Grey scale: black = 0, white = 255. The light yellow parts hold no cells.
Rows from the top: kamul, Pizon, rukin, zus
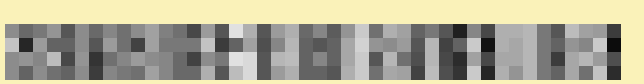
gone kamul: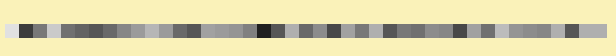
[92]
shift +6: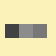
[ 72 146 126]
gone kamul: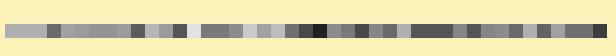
[128]

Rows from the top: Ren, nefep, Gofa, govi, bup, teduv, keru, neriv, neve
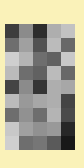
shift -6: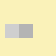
[201 174]
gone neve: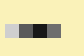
[118]
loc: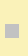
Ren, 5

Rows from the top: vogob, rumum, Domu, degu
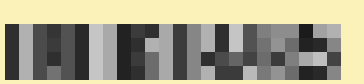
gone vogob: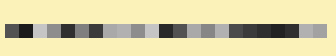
[53]
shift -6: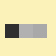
[ 41 171 163]
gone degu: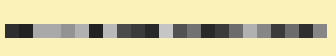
[121]

